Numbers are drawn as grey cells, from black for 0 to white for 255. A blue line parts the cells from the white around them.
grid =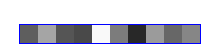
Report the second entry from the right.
103
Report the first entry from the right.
134
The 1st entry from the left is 94

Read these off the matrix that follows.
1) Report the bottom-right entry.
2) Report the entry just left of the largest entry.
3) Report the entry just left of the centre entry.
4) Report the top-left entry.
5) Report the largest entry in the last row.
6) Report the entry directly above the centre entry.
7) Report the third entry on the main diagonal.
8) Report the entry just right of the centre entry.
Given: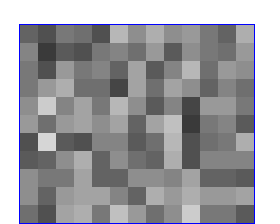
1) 90
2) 80
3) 163
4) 99
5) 204
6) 142
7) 153
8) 163

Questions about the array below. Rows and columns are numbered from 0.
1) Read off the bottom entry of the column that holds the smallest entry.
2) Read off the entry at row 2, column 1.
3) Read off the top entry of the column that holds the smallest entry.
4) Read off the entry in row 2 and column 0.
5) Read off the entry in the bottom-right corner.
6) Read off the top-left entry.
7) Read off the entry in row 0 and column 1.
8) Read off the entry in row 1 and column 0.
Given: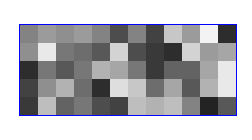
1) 35
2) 119
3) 243
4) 45
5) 88
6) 131
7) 155
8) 143

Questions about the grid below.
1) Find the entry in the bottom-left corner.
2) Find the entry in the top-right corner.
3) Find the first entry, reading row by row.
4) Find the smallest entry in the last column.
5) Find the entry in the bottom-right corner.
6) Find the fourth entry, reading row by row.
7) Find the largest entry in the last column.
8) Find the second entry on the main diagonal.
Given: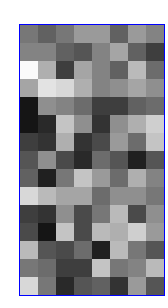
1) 216
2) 131
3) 119
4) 62
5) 85
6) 154
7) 207
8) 131
